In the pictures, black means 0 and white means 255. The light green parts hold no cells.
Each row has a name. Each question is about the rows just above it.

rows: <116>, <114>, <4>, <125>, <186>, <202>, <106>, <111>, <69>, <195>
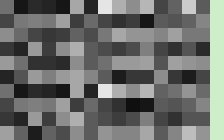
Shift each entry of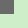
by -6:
[100]
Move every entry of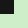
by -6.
[16]
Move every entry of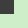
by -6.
[55]

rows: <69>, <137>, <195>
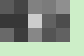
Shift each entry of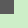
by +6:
[96]
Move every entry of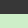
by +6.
[61 61]
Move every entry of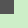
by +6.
[90]
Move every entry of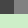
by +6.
[ 75 135]

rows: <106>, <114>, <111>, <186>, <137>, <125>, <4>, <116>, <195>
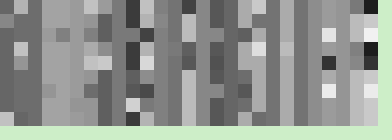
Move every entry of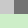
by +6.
[207 121]
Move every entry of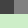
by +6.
[ 72 134]
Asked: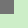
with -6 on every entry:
[109]

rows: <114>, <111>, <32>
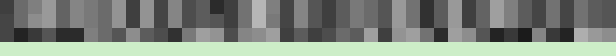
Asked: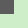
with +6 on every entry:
[98]
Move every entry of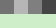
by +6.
[120 188 133  75]
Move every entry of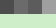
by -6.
[ 71 101  86 153]
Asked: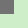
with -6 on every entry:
[108]
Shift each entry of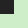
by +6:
[41]
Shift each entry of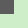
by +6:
[98]
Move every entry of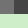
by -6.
[108  63]

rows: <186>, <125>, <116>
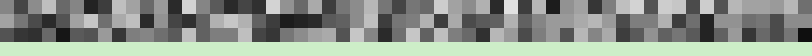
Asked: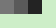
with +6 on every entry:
[124  96  41]
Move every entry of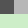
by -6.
[ 77 177]

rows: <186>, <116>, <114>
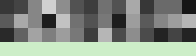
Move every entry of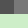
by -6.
[ 76 114]
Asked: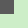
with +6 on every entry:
[96]
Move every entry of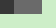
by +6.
[ 61 112 112]
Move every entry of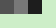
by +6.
[ 88 126  35]
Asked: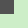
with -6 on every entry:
[76]
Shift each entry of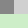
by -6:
[128 202]

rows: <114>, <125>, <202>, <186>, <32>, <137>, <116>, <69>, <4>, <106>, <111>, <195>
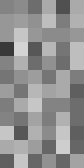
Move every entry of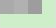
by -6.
[164 171 151]
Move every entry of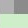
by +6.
[183 145]
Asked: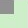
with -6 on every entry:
[139]
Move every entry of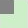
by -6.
[125]
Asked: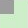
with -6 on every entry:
[151]
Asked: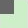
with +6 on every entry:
[108]
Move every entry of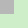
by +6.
[189]

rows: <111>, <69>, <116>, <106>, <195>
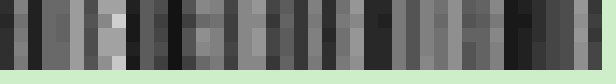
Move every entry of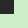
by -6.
[34]
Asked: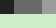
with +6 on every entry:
[ 39 111 111 162]
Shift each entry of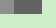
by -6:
[137  93  93]
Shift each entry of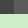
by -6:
[63 86]
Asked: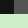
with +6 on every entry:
[25 90]
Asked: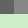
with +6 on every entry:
[105 141]
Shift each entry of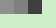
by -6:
[137 122  57]

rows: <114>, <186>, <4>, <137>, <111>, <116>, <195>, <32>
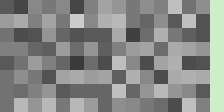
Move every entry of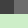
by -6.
[ 58 102]
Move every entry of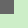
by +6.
[108]
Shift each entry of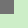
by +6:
[120]
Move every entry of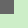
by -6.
[96]
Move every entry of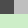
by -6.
[ 70 185]
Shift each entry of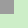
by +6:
[162]

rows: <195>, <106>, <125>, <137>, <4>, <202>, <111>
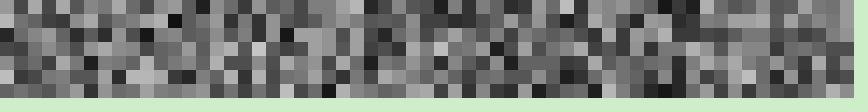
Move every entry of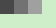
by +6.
[ 78 120 166]
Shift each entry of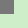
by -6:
[114]
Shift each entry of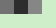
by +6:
[120  51 140]
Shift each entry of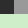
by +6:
[ 51 159]
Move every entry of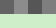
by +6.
[105 146  92 132]
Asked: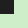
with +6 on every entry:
[37]
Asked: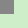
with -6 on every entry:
[128]

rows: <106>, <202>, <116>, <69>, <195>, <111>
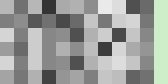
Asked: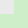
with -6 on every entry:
[228]
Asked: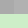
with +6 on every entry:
[176 183]
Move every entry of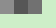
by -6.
[135  80 107]
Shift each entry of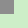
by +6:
[147]
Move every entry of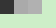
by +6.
[ 58 176 183]
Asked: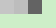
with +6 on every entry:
[203 195 105]

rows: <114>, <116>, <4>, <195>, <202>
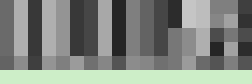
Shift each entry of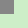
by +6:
[140]
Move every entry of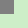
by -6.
[121]
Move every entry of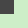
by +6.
[76]
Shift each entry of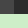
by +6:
[76 50]
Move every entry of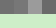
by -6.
[106 113 149 100]

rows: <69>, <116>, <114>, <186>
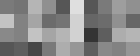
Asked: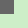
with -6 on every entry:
[96]
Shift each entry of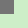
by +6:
[122]
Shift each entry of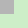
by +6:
[187]
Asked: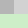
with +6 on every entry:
[187 216]
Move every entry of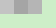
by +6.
[201 171 187]
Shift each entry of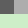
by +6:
[100 179]
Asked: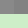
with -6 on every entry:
[131 124]

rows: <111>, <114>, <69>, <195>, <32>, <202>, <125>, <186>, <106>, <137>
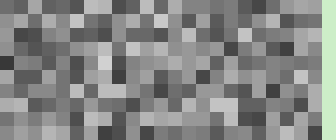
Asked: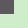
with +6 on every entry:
[96]
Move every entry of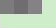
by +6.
[130 116 137]
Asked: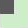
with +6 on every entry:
[96]
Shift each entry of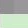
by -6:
[138 146]
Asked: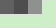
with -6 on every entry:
[ 91  72 138]
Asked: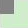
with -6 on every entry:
[125]

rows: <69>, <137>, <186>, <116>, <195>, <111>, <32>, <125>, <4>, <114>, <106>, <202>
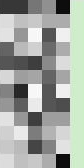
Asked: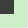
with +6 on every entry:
[68]
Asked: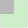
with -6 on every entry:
[180]
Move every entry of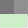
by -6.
[112 138]
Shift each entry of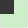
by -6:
[49]
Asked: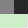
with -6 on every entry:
[124  34]
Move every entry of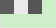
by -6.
[ 87 228  79]

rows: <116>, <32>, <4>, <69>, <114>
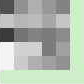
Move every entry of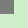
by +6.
[129]
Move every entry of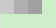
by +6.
[208 181 166]
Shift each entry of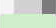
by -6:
[237 203 203 117]
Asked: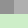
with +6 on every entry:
[151 181]
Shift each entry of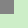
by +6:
[137]

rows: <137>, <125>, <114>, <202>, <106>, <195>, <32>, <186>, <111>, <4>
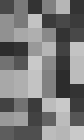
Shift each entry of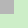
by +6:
[188]
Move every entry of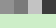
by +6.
[151 128 201  65]
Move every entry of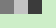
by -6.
[116 189  53]
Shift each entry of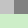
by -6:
[189 123]
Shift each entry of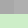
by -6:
[162 169]

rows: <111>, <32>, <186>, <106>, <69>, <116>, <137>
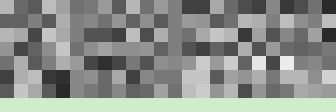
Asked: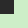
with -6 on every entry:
[36]
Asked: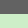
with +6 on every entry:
[104 104]
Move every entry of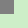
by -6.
[121]
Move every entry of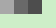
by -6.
[162  99  71]
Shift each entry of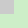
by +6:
[209]

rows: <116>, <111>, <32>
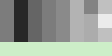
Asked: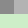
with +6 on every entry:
[144 185]
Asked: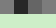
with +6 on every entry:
[130  45 107 130]
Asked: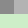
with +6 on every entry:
[144 185]
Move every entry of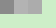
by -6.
[132 173 166]
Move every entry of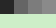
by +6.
[ 45 107 130 144]
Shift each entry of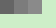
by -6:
[ 95 118 132]
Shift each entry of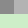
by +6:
[144 185]

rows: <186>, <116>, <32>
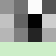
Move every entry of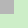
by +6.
[188]
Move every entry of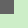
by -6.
[93]

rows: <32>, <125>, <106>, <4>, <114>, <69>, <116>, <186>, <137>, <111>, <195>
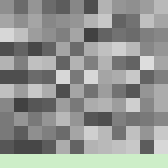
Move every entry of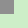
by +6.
[149]
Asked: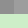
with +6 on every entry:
[149 163]
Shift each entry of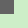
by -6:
[93]
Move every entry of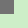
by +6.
[120]
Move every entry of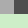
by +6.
[178  84]

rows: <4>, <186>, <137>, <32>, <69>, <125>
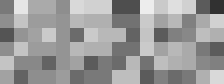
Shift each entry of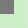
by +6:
[127]
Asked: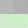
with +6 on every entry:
[190 182]
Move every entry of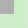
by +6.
[182]
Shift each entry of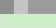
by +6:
[148 202 162 162]
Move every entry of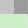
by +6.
[202 162]
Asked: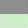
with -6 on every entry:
[136 136]

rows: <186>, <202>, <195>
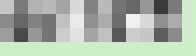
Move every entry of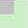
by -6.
[187]
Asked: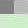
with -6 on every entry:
[124 180]
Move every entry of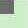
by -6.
[102]

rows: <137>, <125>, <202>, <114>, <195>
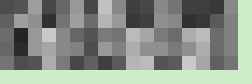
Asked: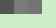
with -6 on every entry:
[ 78 116 110]
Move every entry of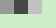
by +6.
[158  77 199]
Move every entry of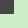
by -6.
[65]
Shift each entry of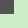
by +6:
[90]
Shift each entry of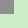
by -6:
[138]

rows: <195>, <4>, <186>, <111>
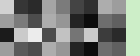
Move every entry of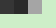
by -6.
[ 48  36 159]
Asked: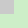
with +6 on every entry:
[208]
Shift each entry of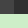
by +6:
[74 54]
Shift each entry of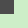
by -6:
[70]

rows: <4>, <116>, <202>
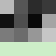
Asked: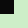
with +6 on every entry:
[15]
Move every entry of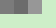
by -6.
[117 102 145]
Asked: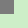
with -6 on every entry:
[117]
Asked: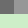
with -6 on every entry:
[102 145]
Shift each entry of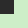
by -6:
[37]
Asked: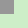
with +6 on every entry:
[157]
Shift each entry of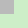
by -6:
[180]

